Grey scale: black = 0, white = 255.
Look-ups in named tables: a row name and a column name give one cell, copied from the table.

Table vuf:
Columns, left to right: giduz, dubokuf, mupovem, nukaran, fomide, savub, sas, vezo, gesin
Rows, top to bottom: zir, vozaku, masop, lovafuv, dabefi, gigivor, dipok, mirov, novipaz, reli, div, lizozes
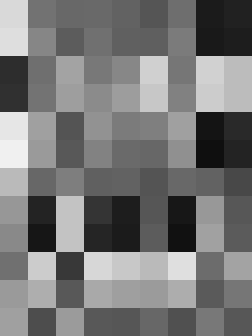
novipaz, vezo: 161
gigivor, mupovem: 88
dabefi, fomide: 123
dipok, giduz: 186
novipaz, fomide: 27
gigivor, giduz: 240
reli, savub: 186
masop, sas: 118
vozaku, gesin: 29
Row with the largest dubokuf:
reli

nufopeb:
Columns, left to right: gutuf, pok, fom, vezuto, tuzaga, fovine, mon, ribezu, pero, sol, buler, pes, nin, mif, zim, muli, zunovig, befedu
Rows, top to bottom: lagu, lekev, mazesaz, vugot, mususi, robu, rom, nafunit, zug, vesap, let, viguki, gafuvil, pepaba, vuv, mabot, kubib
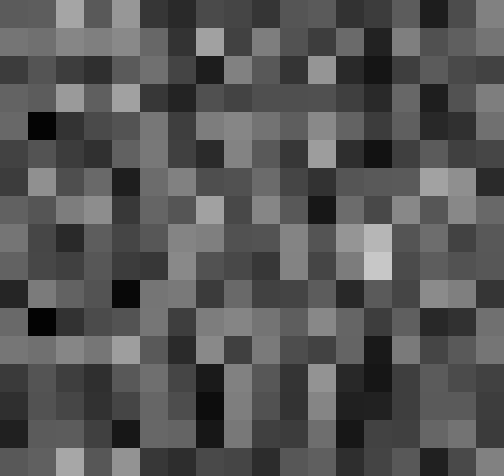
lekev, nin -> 106
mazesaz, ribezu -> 29
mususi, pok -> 4
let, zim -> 69
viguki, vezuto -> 75
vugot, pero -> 67
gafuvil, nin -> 100
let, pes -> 92
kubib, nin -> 46
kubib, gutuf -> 88
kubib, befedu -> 129
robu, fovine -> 120
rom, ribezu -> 78
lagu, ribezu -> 74
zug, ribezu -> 127
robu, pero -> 131
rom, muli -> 162
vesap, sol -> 55
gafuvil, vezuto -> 118

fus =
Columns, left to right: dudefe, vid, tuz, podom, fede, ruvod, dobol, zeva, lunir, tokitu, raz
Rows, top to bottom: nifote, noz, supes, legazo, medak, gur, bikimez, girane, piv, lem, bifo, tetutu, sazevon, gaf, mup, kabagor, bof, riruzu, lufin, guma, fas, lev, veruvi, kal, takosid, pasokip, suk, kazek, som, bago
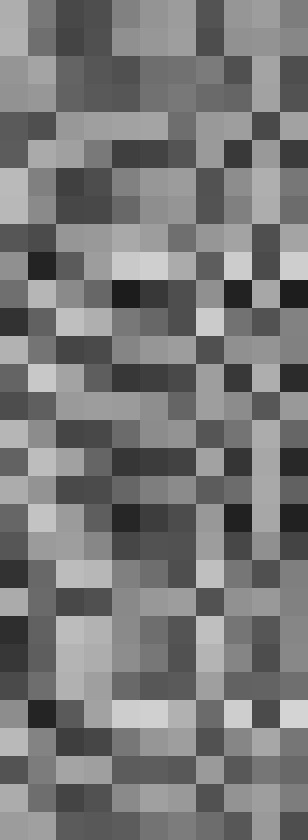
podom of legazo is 89
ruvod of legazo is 113
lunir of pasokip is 206
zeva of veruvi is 191
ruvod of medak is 164
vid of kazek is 124
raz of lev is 129
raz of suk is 118
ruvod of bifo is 56
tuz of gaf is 163
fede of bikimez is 129
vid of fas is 104
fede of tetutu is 120
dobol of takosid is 90
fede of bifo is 28
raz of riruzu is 97
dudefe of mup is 77

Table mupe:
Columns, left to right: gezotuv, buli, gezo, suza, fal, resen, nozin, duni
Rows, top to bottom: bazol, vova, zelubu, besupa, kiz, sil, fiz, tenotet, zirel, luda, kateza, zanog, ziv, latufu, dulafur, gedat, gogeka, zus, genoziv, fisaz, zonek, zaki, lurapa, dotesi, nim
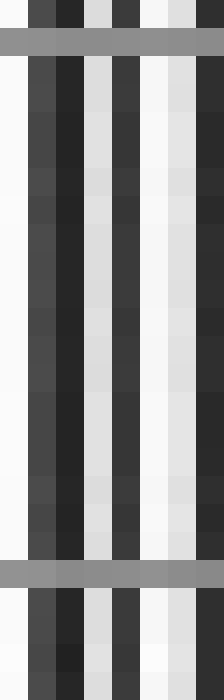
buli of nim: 75
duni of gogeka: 42
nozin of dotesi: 228
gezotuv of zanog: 250
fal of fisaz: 58
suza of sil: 225
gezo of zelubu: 38
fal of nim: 59

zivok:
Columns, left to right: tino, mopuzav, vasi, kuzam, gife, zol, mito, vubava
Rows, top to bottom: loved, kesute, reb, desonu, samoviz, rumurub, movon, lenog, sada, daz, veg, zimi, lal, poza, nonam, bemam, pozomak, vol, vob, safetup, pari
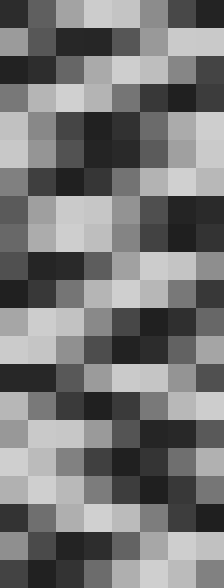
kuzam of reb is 170
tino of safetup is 143
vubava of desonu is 60
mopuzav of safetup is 74
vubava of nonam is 205
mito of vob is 61
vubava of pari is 129
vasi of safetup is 35
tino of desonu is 120

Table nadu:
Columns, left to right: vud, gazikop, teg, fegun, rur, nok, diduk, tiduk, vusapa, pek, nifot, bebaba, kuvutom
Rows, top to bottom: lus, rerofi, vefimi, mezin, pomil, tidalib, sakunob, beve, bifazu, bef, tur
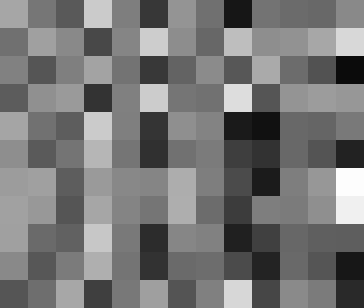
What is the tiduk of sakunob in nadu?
126
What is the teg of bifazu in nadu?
97
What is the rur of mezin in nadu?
128
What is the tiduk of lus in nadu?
112
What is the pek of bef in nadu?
35
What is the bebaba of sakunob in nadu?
151
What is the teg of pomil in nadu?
93
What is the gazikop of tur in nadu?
110
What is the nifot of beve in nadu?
123
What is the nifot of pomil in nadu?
104
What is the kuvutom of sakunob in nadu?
253
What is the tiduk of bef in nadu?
109
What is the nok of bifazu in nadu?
44
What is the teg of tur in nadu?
167
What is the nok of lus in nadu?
55

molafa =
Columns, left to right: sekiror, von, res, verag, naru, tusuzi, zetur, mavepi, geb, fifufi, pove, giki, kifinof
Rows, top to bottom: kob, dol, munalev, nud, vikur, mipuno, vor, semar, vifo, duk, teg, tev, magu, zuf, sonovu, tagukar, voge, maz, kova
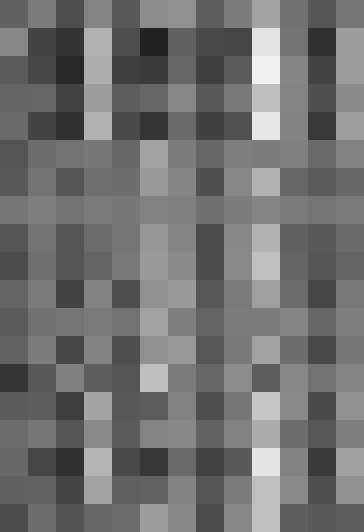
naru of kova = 108
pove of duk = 99
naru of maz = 96
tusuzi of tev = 162
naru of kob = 88
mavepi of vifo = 75
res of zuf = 128
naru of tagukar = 91
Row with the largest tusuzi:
zuf

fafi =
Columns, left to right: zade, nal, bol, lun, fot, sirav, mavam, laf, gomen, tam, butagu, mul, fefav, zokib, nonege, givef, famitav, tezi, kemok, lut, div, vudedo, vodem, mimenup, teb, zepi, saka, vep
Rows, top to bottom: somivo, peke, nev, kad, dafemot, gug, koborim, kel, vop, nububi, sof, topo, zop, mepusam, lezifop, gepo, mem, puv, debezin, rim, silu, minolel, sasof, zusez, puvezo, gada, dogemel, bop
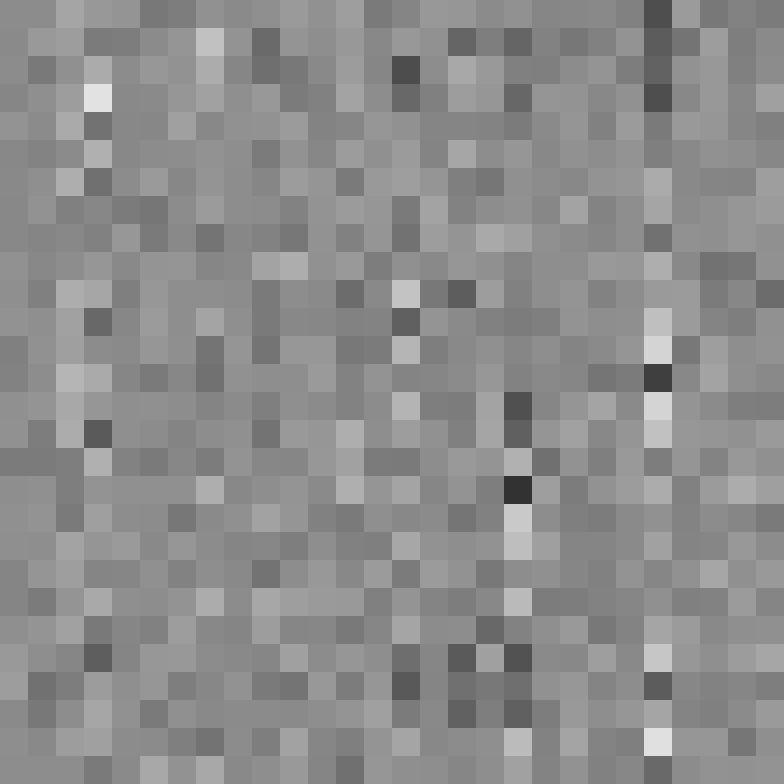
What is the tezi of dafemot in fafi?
131
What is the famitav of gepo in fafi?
128
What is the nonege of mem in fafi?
122
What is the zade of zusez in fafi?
153
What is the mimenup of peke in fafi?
92
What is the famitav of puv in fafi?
147
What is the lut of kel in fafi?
135
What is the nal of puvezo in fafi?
113
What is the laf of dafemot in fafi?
136
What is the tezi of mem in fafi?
148
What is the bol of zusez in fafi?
134
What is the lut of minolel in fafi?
124
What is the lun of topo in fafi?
104
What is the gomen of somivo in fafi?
138
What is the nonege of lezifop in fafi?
180

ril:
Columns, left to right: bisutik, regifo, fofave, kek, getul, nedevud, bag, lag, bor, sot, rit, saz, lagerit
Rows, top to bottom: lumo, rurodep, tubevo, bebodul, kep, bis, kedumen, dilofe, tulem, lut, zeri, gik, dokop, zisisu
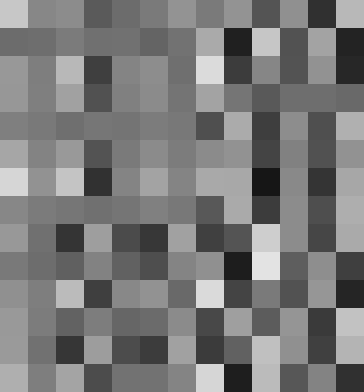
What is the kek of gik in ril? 125
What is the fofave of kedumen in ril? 196
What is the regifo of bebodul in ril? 127
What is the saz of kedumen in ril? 52
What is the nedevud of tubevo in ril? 141
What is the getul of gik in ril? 102
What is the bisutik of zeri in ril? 144
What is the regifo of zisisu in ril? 126
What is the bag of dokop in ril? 161
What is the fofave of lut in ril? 96
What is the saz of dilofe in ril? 78
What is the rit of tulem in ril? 140
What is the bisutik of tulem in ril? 152
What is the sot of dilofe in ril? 60

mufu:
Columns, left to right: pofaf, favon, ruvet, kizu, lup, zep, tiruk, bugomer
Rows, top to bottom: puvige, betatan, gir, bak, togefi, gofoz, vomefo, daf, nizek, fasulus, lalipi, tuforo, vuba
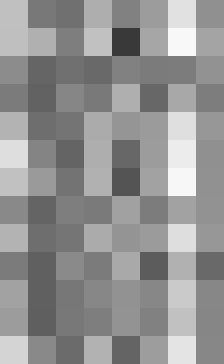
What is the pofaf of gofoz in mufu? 222
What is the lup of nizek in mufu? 148
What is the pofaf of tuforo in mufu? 156
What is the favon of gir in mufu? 101
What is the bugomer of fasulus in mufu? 105
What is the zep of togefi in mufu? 155
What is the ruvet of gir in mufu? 112
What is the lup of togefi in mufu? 149
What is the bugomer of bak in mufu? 125
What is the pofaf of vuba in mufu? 212
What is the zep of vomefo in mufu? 162
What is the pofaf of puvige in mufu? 192
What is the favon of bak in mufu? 98
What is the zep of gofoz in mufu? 156
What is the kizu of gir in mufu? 105
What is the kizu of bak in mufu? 121
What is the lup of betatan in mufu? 57
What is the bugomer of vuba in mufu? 135
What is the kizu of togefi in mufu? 171
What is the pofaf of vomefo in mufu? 193

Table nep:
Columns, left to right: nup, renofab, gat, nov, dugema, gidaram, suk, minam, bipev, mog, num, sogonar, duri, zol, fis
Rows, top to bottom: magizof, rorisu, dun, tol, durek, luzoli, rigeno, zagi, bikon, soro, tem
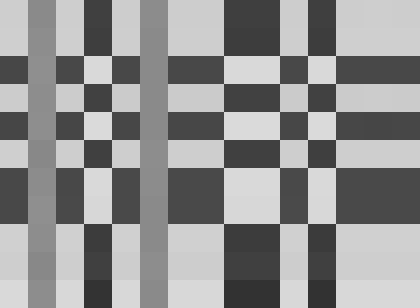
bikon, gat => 208
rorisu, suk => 206
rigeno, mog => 217
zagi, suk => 73
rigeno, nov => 217
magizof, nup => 206
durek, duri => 71
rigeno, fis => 73
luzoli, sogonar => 63
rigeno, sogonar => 217
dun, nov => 217
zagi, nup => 72
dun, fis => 72
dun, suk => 72
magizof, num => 205
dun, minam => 72
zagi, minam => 73
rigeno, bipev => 217
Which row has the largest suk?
tem

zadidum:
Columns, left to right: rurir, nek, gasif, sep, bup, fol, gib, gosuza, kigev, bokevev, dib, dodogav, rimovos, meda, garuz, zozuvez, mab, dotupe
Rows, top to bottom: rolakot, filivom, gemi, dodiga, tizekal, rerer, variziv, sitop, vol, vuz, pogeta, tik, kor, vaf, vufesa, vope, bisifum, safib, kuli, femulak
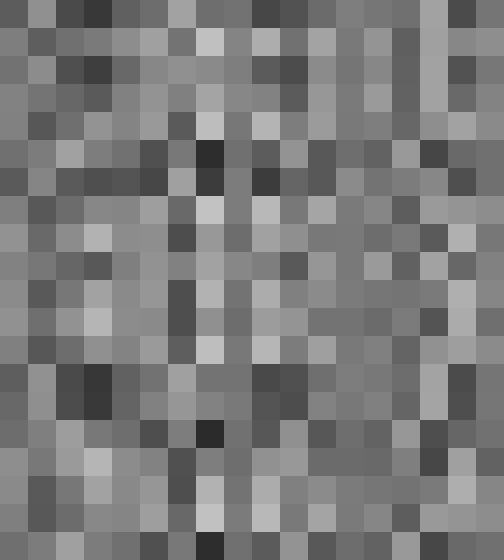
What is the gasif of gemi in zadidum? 79
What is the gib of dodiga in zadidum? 128
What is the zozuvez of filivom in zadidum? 160
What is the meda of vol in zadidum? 109
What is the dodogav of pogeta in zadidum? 139
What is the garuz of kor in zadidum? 100
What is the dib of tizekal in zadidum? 125

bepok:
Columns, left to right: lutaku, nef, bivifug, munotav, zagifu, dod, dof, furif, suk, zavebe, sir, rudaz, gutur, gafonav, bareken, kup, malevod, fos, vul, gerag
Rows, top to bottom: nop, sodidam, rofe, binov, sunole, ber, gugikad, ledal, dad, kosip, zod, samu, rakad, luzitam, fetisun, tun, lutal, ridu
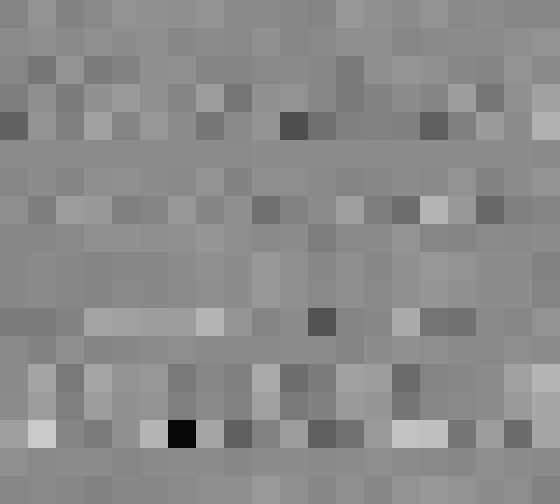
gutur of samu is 132
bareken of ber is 140
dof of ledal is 151
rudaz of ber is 139
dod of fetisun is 147
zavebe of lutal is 141
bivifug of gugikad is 133
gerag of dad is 141
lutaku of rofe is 134
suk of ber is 139
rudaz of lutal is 138
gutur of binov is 121
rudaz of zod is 137
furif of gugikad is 146

